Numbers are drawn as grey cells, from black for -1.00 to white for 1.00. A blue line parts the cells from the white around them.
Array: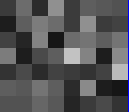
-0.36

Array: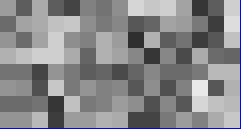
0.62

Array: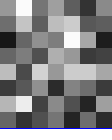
0.08

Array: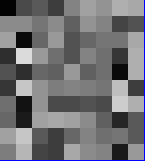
0.32

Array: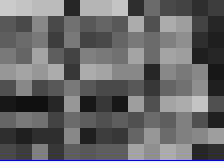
-0.53

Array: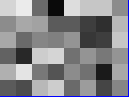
0.10
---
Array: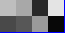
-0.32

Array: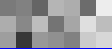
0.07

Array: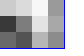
-0.02

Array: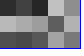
0.34

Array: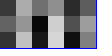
0.17

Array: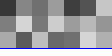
0.67
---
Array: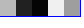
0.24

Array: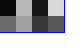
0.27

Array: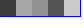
0.14

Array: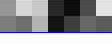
0.56

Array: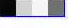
-0.11

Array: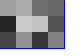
0.35

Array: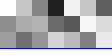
0.89
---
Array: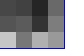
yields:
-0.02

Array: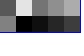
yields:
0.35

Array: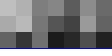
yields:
-0.22

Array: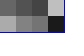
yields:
0.50

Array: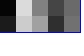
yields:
-0.17

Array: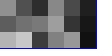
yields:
-0.82
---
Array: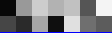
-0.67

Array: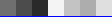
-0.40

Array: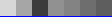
0.30

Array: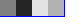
-0.71

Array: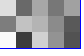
-0.53

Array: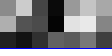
-0.86

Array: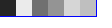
0.84
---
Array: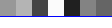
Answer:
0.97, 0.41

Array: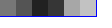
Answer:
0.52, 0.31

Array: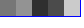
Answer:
0.59, 0.15

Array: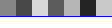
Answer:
0.70, 0.58

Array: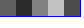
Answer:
0.51, 0.02

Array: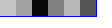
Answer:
0.55, 0.44

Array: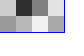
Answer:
0.88, 0.78
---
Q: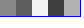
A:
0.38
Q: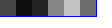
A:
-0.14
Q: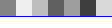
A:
0.71
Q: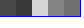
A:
-0.13
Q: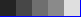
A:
0.75
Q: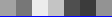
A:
0.15
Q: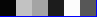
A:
-0.32
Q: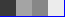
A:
0.85
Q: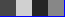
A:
0.06
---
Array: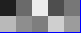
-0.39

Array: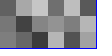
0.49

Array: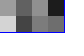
0.13

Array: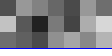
0.19

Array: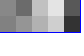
0.79

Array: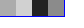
-0.73
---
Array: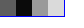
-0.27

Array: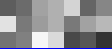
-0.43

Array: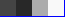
-0.47

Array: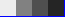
-0.38

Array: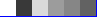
-0.23

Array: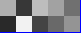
-0.57
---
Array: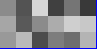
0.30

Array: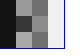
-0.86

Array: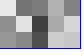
0.12

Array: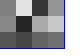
0.06

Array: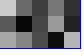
-0.30

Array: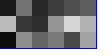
0.46

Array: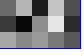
-0.55

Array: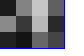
0.08
